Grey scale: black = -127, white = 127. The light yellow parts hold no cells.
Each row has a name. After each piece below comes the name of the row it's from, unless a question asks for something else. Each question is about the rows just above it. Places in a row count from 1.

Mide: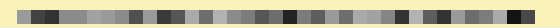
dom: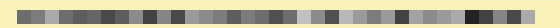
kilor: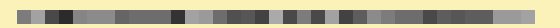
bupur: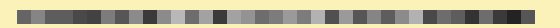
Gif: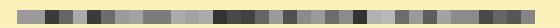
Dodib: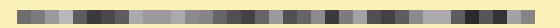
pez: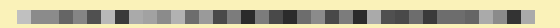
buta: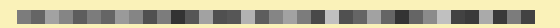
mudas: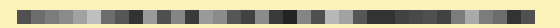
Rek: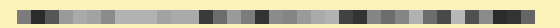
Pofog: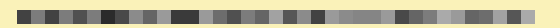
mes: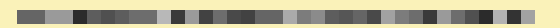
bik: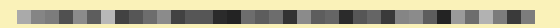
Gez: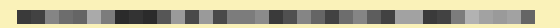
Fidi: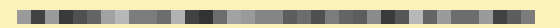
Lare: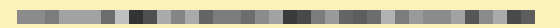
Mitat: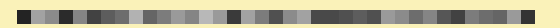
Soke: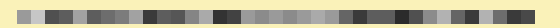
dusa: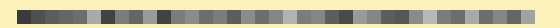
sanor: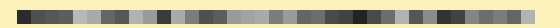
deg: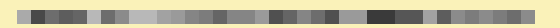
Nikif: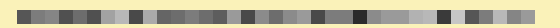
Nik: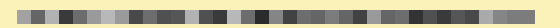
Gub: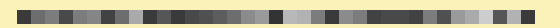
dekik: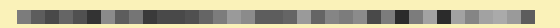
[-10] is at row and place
dekik, 9
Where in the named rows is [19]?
bupur, 17

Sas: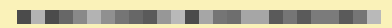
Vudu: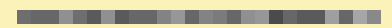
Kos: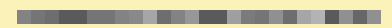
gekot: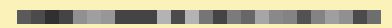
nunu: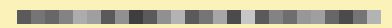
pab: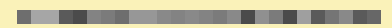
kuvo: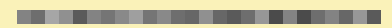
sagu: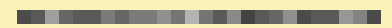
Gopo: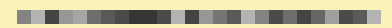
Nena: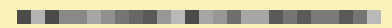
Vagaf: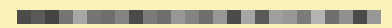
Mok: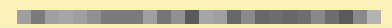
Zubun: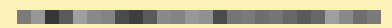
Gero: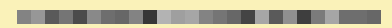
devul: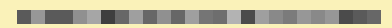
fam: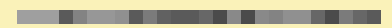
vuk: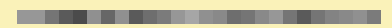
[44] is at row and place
nunu, 5
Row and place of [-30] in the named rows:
fam, 11
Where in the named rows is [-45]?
gekot, 21

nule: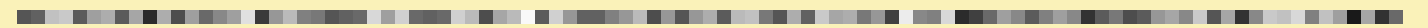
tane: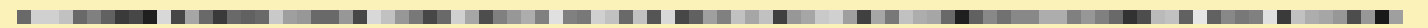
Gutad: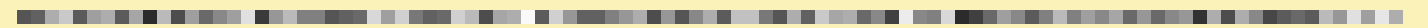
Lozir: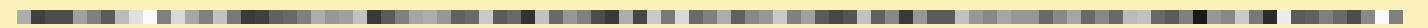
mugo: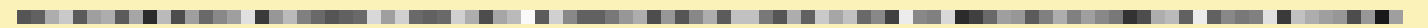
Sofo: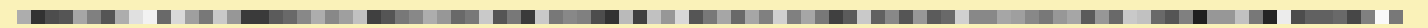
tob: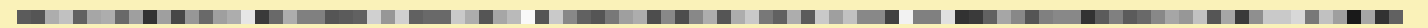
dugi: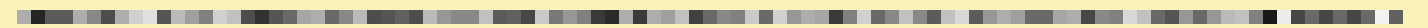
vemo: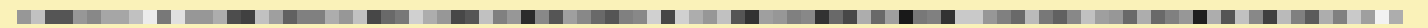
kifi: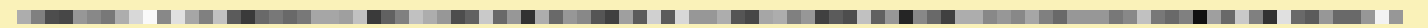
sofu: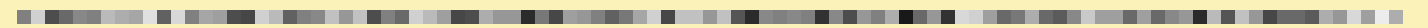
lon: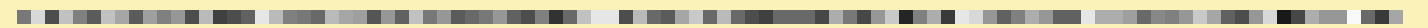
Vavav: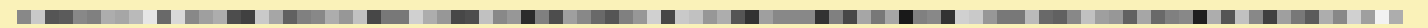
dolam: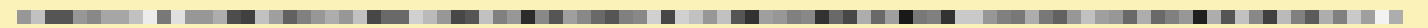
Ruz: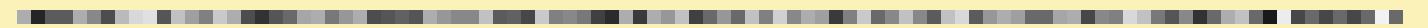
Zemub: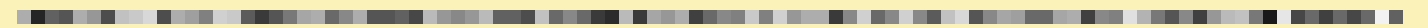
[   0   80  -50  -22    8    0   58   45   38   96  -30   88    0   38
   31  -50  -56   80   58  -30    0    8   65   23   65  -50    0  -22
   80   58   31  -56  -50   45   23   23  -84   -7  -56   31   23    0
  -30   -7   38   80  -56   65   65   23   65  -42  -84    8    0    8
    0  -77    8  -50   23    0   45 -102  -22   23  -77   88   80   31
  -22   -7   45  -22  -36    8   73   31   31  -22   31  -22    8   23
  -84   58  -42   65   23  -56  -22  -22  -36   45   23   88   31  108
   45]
sofu
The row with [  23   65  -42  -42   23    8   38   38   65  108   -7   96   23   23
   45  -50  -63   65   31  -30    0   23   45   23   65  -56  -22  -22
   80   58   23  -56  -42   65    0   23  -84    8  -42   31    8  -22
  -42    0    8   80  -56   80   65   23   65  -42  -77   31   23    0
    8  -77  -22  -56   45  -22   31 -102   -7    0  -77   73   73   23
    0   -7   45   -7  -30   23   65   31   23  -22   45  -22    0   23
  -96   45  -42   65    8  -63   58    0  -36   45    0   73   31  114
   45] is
dolam
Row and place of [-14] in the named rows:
tane, 71
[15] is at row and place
tob, 89
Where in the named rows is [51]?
Zemub, 81

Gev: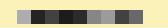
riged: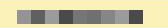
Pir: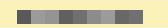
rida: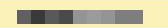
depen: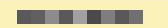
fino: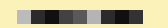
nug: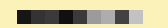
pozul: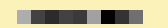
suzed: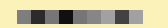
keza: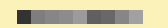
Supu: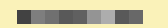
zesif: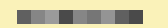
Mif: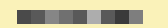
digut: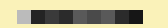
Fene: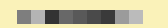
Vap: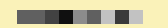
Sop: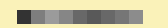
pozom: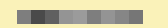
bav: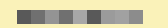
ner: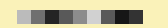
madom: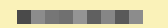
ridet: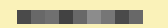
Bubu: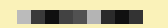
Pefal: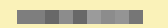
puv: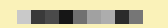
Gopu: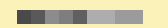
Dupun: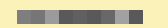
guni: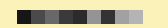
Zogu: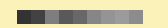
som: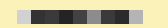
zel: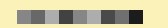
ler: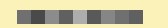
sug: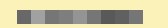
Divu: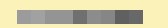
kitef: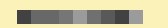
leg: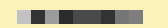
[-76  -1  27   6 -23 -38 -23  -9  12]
Sop
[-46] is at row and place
Bubu, 5
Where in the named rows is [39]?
bav, 5

